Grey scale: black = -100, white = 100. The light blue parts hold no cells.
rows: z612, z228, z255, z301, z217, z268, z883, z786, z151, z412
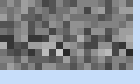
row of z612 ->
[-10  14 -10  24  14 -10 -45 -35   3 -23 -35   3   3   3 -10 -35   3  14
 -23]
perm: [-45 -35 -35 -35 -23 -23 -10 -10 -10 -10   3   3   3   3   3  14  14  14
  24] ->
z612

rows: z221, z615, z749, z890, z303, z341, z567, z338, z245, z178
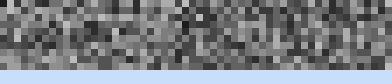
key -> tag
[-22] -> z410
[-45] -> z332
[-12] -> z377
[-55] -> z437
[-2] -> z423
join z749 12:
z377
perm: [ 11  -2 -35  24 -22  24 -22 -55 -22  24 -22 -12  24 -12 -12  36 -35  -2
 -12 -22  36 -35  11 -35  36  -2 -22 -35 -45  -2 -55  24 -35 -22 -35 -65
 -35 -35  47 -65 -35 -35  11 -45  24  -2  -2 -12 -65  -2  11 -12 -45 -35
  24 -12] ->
z303
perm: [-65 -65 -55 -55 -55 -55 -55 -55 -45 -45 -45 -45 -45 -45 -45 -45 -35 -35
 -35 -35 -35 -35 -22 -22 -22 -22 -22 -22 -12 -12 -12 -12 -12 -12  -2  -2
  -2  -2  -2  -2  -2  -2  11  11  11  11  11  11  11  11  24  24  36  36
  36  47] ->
z341
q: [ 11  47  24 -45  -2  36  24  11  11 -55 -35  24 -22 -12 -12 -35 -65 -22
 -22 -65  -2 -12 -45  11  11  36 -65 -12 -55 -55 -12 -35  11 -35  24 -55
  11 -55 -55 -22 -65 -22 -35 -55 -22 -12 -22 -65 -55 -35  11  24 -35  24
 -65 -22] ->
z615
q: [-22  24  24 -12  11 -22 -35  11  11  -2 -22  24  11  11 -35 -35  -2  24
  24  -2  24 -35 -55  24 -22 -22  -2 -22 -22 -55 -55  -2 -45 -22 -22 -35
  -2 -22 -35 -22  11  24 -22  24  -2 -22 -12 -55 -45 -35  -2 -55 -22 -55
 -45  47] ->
z178

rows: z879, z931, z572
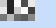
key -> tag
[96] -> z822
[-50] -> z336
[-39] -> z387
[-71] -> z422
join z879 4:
z387
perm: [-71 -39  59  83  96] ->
z879

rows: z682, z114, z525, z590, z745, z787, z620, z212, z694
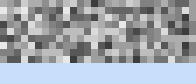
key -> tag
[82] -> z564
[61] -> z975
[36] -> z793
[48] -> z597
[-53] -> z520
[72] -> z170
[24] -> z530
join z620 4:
z530
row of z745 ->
[-10  72  11 -10  61  61  36  11   1  48  48  48 -10  72  48  61  61  36
 -21 -43 -10   1  11  72 -10 -32 -53   1]
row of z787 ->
[-32 -43 -10  61 -21 -10 -10 -10  48   1  48  24  61  61  48 -10  36  61
 -21 -10  36   1  11  36  36  36  36  48]
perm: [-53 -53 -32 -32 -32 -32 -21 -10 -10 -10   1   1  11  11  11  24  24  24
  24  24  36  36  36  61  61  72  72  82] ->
z694
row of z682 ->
[ 36  24   1  61  36  36  11  48  11  48  61   1  24 -53 -10  24  36  24
  61  48   1   1  11  36   1 -21 -21  24]

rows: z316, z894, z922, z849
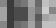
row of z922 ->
[ 28 -54 -41 -41  17 -30  28  39]
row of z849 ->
[  5 -54 -17  -7  28 -17  51  51]
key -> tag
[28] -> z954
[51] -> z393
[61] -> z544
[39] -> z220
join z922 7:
z954

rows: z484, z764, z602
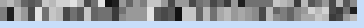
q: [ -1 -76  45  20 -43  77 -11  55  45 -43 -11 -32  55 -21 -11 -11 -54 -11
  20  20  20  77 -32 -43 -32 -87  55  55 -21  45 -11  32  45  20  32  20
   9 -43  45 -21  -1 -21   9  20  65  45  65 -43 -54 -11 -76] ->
z764
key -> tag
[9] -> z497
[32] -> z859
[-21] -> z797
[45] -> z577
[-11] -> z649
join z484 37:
z649
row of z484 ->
[ 32  45  20 -21 -32 -21  55  45  65  65  77  45 -43 -11  77 -87 -76  20
 -21  20  -1  55  55  20 -43  20  20 -43 -11  -1 -43 -21 -54  20 -76 -11
 -11 -11 -11  55  45  32 -54  45 -32 -11  20 -43  45 -32   9]
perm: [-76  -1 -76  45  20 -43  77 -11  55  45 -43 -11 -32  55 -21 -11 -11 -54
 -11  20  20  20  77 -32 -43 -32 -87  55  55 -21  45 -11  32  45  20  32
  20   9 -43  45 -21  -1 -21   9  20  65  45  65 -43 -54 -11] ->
z764
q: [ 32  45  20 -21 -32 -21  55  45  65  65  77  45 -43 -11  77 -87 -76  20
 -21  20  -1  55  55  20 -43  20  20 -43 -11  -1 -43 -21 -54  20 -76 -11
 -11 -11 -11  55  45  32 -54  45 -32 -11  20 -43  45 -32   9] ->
z484

